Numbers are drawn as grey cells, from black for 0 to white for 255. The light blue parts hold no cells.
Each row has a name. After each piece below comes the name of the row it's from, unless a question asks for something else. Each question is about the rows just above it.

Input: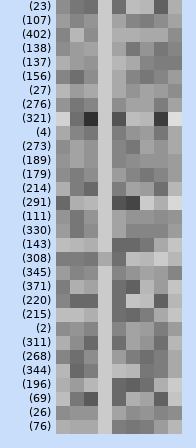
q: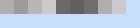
(196)
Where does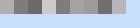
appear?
(214)
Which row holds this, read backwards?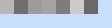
(214)
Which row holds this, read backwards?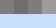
(268)
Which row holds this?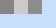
(276)
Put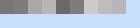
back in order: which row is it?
(344)
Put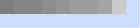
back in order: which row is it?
(2)

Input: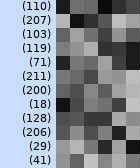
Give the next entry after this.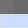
[10]
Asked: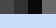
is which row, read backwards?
(110)

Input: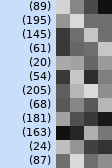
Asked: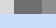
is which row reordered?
(87)
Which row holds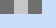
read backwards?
(145)
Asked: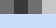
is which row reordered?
(145)

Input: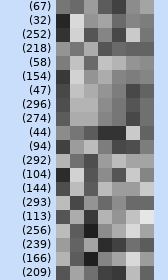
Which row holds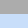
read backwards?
(274)
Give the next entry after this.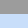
[202]

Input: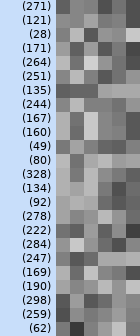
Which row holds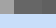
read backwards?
(135)
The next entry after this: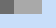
[177]
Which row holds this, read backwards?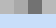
(80)
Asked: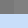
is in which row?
(121)
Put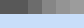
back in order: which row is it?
(298)
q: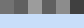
(222)
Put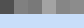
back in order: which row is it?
(121)

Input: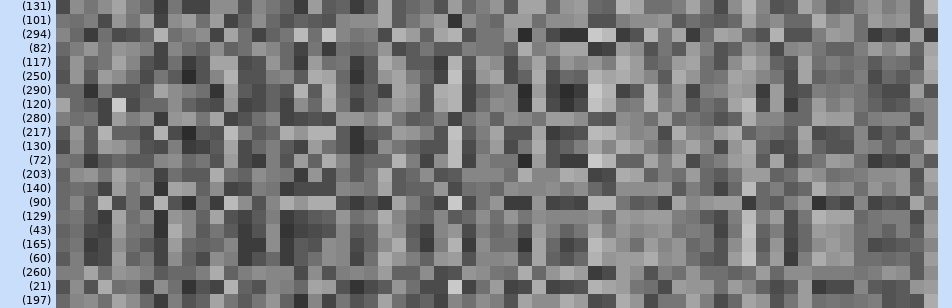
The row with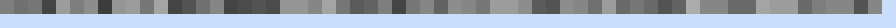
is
(280)
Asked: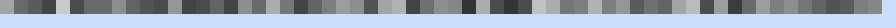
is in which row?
(120)
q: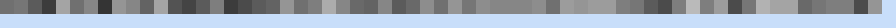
(129)
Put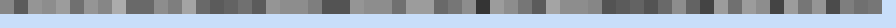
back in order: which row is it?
(101)
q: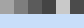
(90)
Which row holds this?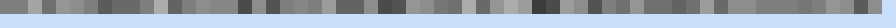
(260)

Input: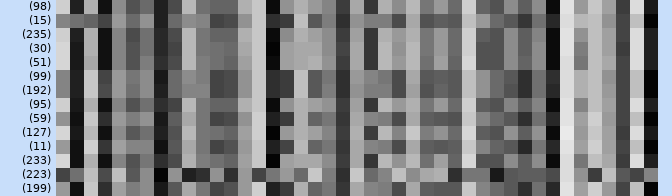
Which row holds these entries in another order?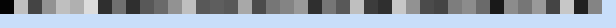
(99)
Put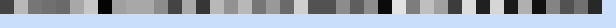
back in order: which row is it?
(30)
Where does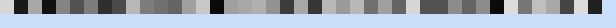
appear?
(51)
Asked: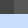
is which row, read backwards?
(223)

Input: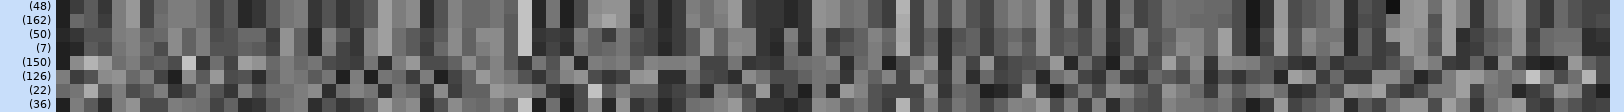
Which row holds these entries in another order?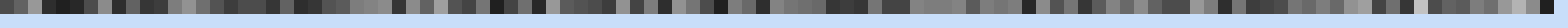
(150)
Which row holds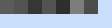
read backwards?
(126)
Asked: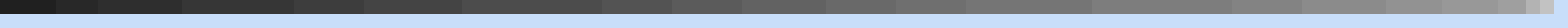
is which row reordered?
(36)
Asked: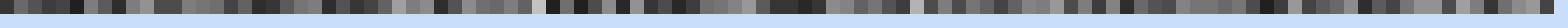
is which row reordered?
(36)
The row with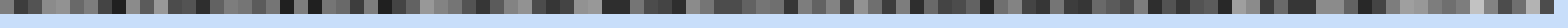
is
(126)
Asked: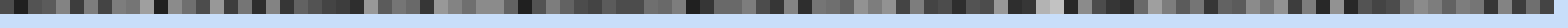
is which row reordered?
(150)

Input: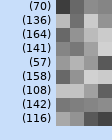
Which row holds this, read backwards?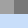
(141)
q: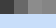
(70)
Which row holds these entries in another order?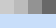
(164)
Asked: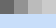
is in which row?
(164)
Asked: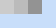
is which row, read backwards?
(164)

